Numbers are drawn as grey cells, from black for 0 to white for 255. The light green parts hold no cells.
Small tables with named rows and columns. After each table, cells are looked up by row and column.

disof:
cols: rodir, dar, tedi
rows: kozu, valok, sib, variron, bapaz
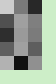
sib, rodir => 46
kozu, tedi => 40
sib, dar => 154
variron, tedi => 94
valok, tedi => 127
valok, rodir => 80
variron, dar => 160
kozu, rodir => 205
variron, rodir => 95
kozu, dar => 122
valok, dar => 160
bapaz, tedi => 144
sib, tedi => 123
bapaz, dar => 17

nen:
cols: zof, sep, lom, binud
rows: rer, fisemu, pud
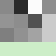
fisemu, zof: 148
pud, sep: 145
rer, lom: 251
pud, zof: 127
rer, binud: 141
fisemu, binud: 203
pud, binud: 203
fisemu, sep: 141
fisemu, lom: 81
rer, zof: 137
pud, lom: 163
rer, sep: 42

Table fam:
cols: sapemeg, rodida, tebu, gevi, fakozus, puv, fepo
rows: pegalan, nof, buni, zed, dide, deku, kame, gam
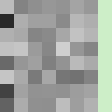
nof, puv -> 183
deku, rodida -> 170
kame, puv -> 157
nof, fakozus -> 138
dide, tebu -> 160
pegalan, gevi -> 151
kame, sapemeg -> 66
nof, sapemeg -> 41
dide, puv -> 186
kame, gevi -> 147
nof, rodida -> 174
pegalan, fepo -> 152
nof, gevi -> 160
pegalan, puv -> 164
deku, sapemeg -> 197
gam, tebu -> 144
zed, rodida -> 197
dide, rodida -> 150
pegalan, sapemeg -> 188
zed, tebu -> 155

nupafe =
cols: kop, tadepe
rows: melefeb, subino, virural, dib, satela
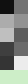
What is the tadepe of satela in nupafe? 236
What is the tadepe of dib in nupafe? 107
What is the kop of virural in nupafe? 191
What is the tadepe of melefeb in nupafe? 115
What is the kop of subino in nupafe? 172
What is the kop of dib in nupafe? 63
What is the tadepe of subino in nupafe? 146
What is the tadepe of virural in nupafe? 93

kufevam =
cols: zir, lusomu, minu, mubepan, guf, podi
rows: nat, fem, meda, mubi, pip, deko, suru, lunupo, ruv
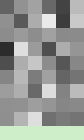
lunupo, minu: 158
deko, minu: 124
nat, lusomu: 146
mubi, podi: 149
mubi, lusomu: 222
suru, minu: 105
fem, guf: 61
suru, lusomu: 174
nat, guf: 67
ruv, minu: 222
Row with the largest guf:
mubi

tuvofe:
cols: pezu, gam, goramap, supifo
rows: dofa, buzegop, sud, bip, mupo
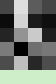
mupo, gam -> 190
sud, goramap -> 202
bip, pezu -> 123
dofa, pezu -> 69
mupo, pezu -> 76
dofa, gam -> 222
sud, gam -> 147
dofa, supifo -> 69
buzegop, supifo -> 15
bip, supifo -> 120
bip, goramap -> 112
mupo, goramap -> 39
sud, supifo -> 30

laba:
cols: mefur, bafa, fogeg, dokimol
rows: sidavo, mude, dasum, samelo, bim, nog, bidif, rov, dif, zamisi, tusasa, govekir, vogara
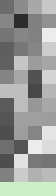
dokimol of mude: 145
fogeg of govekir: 120
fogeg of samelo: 133
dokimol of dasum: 236
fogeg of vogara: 177
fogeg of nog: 82
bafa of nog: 167
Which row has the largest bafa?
govekir

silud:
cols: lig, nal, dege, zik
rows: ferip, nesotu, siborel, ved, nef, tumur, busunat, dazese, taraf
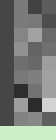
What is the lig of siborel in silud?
70
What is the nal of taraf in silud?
130
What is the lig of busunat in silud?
70
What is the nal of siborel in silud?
133
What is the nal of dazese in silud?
158
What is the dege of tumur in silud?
127
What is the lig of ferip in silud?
70
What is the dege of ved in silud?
100
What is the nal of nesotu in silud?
123
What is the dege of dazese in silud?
43
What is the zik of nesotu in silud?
77
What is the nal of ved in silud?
145
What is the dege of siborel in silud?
162
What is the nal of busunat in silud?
45
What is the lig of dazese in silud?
70
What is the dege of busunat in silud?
114
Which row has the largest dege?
siborel

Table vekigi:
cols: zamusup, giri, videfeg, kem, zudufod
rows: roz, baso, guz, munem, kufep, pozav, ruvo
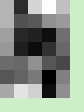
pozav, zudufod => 128
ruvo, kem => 13
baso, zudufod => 154
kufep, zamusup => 108
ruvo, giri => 227
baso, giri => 82
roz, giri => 43
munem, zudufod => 104
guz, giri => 40
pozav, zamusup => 86
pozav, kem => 1
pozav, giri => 99
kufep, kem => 86
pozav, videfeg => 121
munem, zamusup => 153
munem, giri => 30
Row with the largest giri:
ruvo

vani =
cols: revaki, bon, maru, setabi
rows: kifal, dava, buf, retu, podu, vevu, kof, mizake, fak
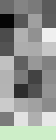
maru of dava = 160
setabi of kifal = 90
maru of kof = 81
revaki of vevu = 179
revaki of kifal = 107
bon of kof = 45
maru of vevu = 66
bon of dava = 87
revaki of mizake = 203

